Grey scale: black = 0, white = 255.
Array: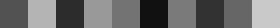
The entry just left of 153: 44
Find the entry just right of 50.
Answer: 102

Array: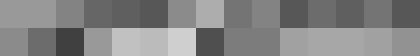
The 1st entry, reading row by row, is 153
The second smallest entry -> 79
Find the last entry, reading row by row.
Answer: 146
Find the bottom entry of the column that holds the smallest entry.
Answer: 64
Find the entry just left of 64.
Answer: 108
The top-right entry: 87
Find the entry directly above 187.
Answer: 87
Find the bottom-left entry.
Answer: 139
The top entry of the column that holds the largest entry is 139
